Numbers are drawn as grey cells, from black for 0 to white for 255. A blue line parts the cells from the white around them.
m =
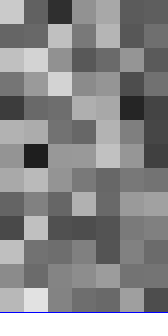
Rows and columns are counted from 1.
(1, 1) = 202
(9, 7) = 161
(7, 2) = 30
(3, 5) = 106
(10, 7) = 128
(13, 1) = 184
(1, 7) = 94
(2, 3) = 192
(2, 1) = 101
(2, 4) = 121
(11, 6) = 129
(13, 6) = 159
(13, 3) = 131
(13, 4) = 110
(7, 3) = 152
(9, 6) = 154
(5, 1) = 60
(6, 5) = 179
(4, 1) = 117
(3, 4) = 88
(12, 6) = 115
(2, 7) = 111
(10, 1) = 73
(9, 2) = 129
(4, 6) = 77
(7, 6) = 150

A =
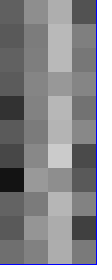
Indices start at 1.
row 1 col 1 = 96
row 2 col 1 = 89
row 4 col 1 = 91
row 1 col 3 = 174
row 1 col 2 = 142
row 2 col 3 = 185
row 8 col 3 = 142
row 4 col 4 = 133
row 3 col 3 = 185
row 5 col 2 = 130
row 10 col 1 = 89
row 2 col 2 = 124
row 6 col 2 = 123
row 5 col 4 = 114

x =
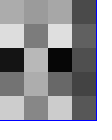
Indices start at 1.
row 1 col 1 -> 172
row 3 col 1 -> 20
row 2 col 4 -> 96
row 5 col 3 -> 204
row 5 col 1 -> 205
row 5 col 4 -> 87
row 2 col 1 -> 221

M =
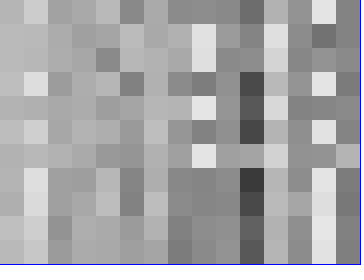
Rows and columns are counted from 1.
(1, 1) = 181
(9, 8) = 139
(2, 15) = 131
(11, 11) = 88
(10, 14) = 230
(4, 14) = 228
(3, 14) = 147
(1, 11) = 109
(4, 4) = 173
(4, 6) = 129
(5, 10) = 149
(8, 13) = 141
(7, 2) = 184
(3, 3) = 173
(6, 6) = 154
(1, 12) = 178
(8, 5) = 183
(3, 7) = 178
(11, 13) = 140
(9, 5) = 189
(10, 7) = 178
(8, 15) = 124
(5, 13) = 131
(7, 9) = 228
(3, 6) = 183
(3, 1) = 186
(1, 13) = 147
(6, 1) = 189
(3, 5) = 138
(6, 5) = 174
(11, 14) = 226
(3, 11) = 141
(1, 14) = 228
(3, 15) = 138
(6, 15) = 132
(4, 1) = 190
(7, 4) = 170

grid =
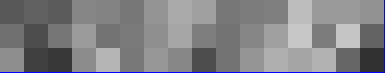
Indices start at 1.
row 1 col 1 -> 88
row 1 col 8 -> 170
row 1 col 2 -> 97
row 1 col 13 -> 189
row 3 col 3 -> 56
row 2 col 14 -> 124
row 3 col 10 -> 114
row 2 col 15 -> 197
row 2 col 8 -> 166
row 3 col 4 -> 140
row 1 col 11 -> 123
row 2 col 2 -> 77
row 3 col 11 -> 149
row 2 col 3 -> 118
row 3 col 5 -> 181

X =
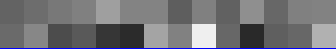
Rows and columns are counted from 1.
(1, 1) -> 99
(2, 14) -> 177
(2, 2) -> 135
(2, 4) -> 89
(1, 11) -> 143
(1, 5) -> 159
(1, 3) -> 120
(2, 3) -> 76

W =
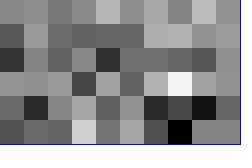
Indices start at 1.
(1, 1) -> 134
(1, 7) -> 169
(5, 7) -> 42
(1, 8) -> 131
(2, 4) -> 99
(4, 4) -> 71
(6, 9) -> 130
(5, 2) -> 43
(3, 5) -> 46
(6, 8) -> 1
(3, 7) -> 114
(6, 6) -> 165
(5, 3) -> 133
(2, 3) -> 108
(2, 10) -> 155
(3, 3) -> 97
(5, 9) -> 19
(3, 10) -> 143
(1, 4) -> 139
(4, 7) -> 178

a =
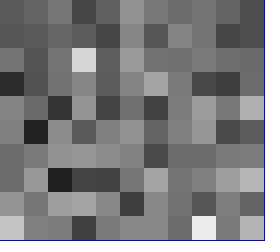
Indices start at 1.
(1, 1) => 90
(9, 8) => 114
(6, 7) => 101
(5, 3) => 52
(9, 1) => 148
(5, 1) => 131
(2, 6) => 134
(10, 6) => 135
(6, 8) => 128
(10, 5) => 122
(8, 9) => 128
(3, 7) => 115
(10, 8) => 108
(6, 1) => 128
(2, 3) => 103
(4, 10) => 62
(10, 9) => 236
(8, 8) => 117
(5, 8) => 125
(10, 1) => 196
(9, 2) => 119
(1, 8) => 108
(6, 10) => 75
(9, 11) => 101
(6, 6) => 146
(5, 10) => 121
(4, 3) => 114
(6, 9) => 150
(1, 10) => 101
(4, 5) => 93
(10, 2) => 128
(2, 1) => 86
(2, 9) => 117
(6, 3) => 139

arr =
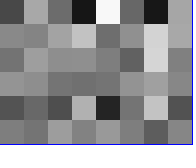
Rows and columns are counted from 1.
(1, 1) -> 72
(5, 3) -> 78
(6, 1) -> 126
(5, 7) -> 195
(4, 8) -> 135
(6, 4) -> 130
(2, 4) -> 194
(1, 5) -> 248
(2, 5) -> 110
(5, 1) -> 83
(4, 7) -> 160
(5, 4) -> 177
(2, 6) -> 144
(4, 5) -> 116
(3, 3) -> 142
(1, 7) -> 23

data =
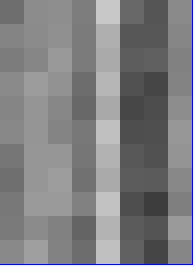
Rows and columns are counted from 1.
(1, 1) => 110
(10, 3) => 129
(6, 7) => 79
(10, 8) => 154
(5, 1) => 133
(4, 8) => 131
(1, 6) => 104
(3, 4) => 123
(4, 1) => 138
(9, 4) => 129
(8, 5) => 170
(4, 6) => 81
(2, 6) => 87
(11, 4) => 109
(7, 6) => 88
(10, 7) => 84
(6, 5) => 192
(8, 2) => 150
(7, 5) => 178
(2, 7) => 87
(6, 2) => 149
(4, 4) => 109
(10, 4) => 100
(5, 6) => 71
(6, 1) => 136
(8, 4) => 113

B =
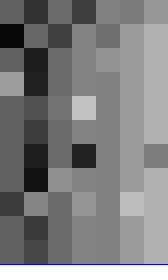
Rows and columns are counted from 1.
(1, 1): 97
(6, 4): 131
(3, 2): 29
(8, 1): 97
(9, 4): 149
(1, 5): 129
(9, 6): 189
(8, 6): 155
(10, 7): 177
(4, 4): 131
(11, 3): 107
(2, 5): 111
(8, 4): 131
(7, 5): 129
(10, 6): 155
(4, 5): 129
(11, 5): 129
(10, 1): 97
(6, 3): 107
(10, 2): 58
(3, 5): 147
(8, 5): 129
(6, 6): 155
